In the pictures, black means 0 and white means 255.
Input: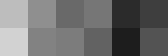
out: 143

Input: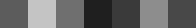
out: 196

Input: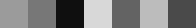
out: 119

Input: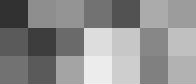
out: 142

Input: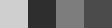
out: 46

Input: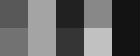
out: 164
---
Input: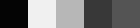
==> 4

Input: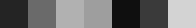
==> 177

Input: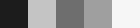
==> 28

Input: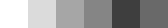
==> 219

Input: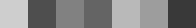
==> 129

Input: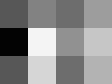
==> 198

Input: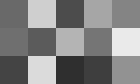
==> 68

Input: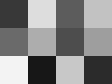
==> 158

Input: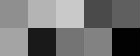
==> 164

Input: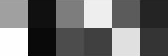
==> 9
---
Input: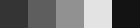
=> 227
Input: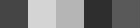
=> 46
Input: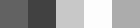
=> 253
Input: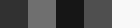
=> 79
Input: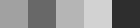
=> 210
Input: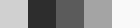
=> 164
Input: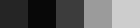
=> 155
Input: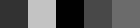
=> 72
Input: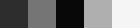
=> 175
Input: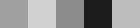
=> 28
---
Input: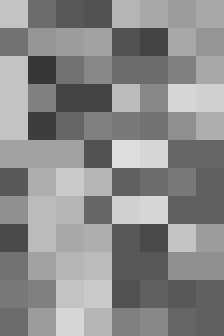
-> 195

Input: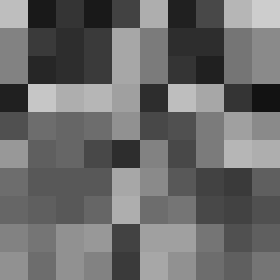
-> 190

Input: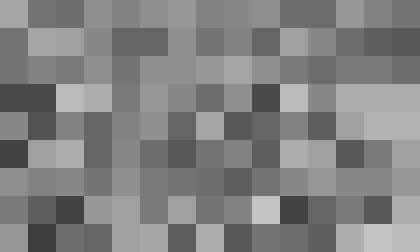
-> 165

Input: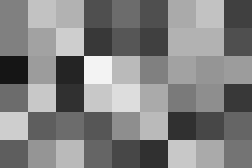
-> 128

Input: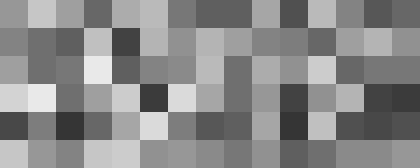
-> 151

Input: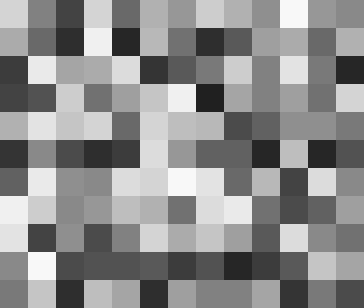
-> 212

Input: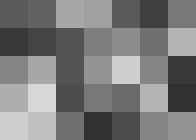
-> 90

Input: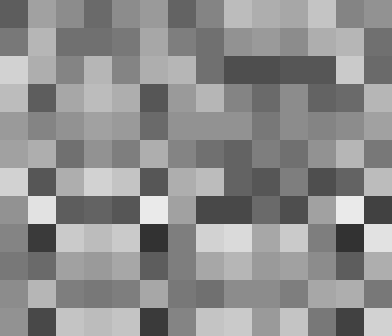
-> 93

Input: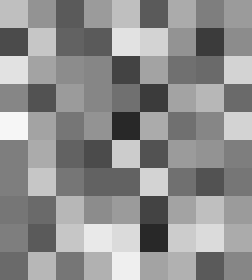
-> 191
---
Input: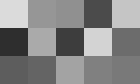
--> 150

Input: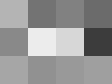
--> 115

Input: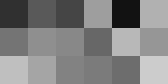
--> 89

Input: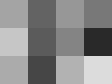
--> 99

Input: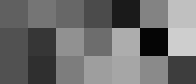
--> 117

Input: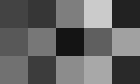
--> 54

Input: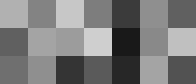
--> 131

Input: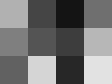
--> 69
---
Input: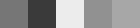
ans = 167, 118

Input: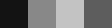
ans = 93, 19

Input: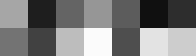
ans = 45, 115

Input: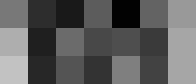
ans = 153, 194

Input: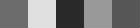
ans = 86, 108

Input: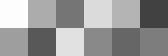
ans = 65, 158

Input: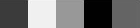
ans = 100, 59

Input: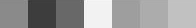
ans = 193, 138

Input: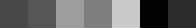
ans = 44, 72

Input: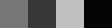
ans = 5, 119
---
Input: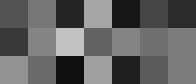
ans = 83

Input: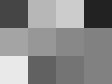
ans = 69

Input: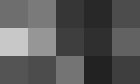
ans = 110

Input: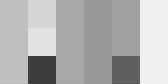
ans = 191

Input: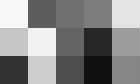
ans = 248

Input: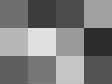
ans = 111

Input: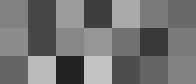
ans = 129

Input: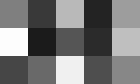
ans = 127

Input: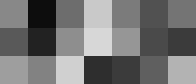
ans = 136

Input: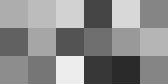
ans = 173
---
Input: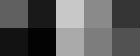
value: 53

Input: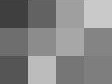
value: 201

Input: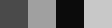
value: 200

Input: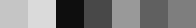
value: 126

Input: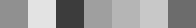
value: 108

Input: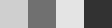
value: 50

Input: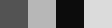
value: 219

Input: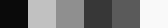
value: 249
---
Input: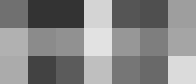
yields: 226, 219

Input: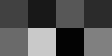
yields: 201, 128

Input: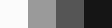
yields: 251, 154

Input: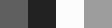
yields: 252, 157

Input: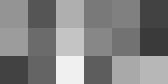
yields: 240, 196

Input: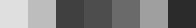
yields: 223, 189
